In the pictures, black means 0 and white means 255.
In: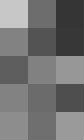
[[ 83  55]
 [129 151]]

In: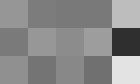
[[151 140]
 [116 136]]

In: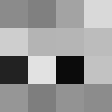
[[180 181]
 [226  11]]

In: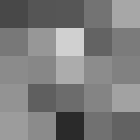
[[151 208]
 [135 172]]

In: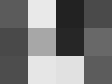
[[167  38]
 [230 225]]

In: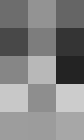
[[125  52]
 [184  35]]

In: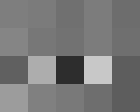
[[119 114]
 [173  45]]

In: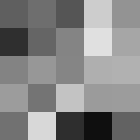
[[101 132]
 [151 133]]
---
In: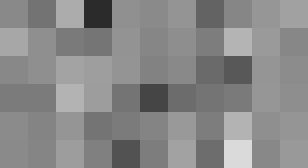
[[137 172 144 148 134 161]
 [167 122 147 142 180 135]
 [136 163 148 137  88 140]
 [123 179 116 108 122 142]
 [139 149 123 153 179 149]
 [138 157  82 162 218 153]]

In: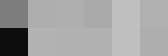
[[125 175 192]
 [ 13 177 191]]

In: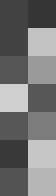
[[ 66]
 [ 67]
 [ 85]
 [207]
 [ 88]
 [ 57]
 [ 83]]

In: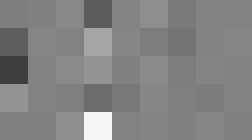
[[126 136 132 122 130]
 [ 94 130 134 116 134]
 [ 63 138 129 125 130]
 [147 127 120 127 130]
 [129 142 130 129 129]]

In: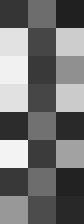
[[ 53  32]
 [226 205]
 [241 144]
 [225 203]
 [ 44  41]
 [243 162]
 [ 56  34]
 [152  40]]

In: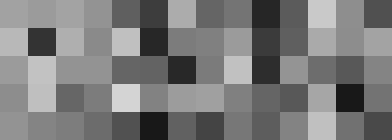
[[162 163  95 172 116  91 142]
 [184 175 192 124 155  95 141]
 [155 147 101  40 193 148  88]
 [141 102 212 156 128  88  24]
 [147 125  81  97 119 131 113]]

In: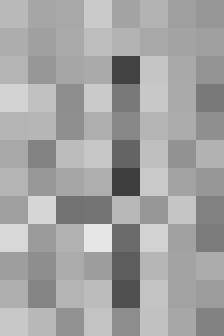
[[185 168 163 159]
 [173 170 179 163]
 [180 166  66 169]
 [211 142 121 170]
 [180 143 135 172]
 [168 188 100 146]
 [180 165  62 163]
 [159 114 183 197]
 [216 177 107 161]
 [158 171  93 163]
 [174 180  80 162]
 [200 146 141 167]]
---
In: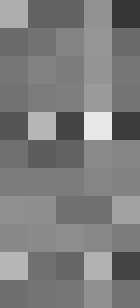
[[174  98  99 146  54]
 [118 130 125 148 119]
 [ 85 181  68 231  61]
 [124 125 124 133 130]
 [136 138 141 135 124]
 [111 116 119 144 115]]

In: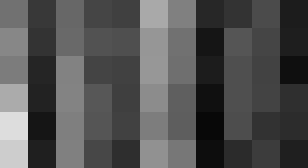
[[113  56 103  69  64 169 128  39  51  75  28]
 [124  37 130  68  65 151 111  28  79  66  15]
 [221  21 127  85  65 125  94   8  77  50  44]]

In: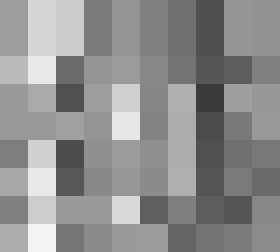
[[157 214 204 124 147 127 111  79 149 146]
 [186 233 107 148 155 136 115  86  92 128]
 [152 153 160 147 231 131 173  75 121 153]
 [167 233  87 136 150 139 175  85 122 105]
 [172 243 117 139 154 155 101 116 123 140]]

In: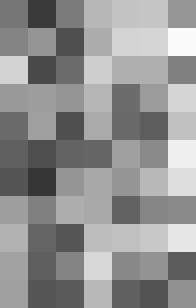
[[118  58 123 183 196 197 150]
 [211  73 108 207 175 175 128]
 [106 159  79 170 105  93 193]
 [ 84  54 149 168 149 184 222]
 [177 100  86 189 192 199 230]
 [160  86  90 185  97  83 144]]

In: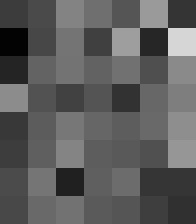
[[ 60  74 131 111  85 154  52]
 [ 36  99 115  98 113  79 138]
 [ 56  92 119 102  93 105 142]
 [ 75 117  32  95 108  53  53]]

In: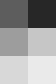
[[ 93  39]
 [216 234]]

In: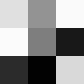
[[224 147 250]
 [ 43   2 217]]

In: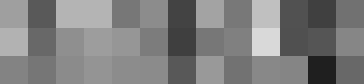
[[159  89 180 180 119 140  67 163 120 192  81  64 113]
 [131 118 139 148 140 139  88 153 114 136 133  31 104]]
